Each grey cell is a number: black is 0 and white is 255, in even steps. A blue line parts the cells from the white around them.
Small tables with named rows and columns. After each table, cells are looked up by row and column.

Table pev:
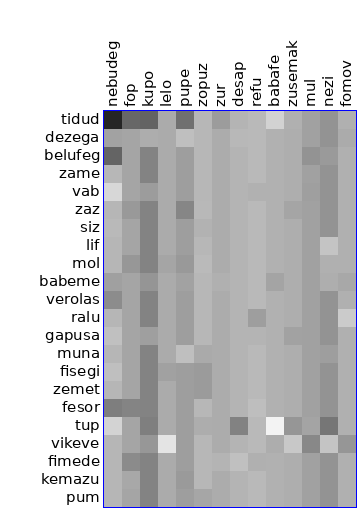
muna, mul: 161
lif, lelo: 171
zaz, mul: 161
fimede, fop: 139
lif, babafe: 177
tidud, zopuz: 183
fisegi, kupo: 131
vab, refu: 177
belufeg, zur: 172
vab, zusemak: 174
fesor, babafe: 177
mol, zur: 172
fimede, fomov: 176
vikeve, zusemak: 200
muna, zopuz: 170
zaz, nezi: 147
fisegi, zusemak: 174
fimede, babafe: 177

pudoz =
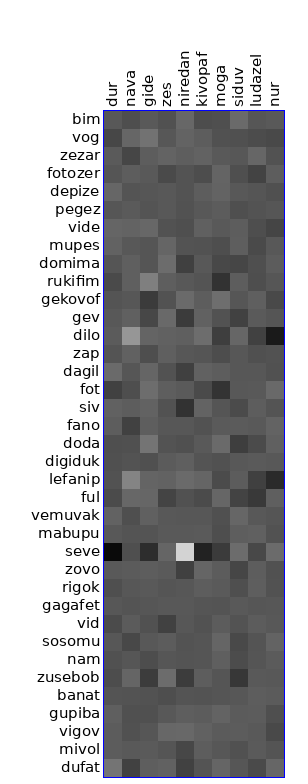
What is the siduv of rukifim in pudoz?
93
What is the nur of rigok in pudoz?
82
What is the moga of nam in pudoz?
95
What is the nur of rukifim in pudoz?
86
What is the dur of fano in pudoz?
93
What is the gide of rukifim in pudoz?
127
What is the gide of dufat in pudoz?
94

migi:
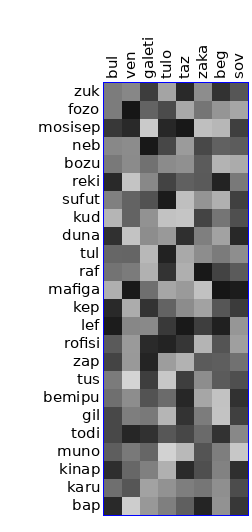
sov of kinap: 47
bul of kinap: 46
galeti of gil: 121
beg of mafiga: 22
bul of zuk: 124
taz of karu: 126
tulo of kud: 194
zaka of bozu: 91
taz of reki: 96
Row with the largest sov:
muno

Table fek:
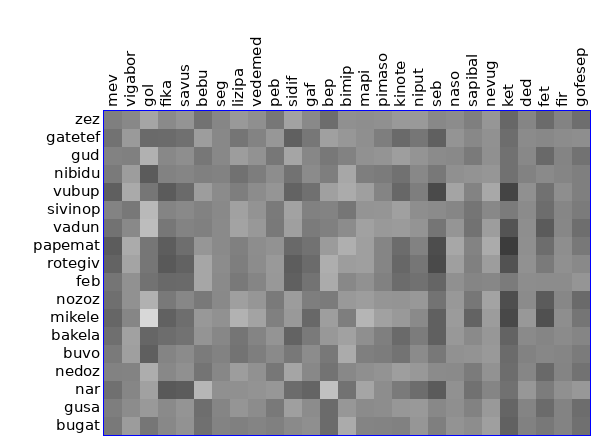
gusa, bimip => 151
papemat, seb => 77
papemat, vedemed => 141
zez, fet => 107
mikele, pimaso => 161
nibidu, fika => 130
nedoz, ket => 109
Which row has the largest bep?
nar

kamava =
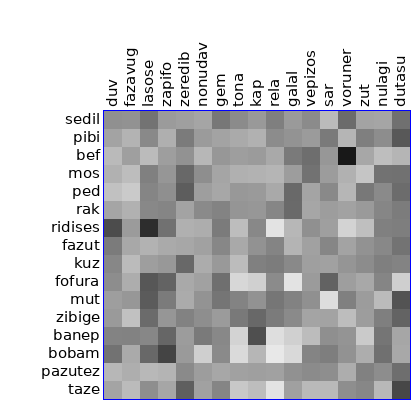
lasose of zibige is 107
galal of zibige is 138
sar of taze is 185
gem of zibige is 155
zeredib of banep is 156
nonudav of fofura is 161
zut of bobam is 173
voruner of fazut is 163
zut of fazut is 146
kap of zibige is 104
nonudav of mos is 142
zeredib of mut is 171
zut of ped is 120
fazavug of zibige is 193
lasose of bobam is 104
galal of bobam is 217
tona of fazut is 169
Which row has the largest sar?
mut

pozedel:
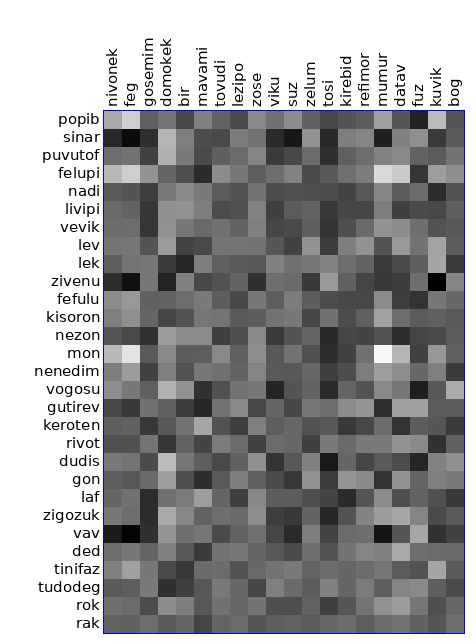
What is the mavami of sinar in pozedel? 77
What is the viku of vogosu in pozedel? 37
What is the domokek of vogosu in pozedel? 178
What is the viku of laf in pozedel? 93
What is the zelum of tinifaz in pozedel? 100
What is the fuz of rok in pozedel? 118
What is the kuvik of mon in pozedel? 151
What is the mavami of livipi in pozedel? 126

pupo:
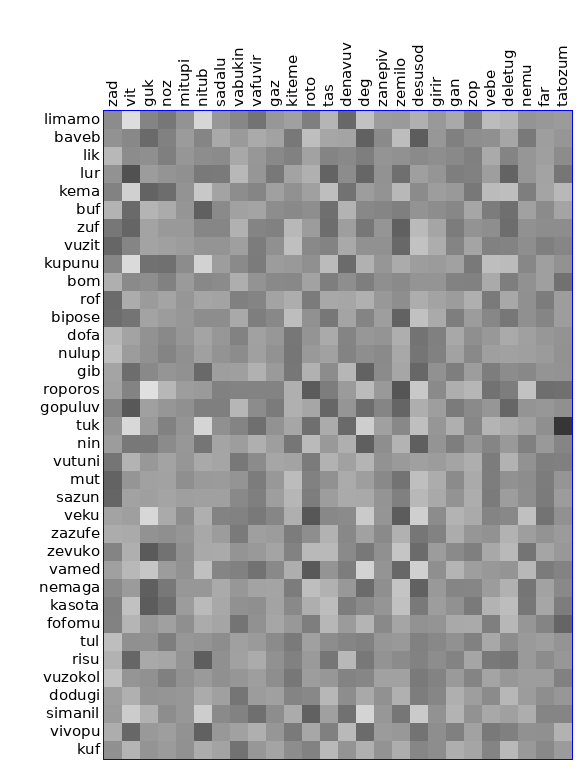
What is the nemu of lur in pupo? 150
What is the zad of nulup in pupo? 190
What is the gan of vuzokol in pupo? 154
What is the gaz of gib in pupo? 154
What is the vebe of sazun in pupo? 123
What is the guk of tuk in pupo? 154
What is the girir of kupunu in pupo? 155
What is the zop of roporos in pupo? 182
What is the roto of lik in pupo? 162
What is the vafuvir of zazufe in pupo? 159
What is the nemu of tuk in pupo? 161
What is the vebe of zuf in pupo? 142
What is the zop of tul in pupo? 129
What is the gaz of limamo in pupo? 151

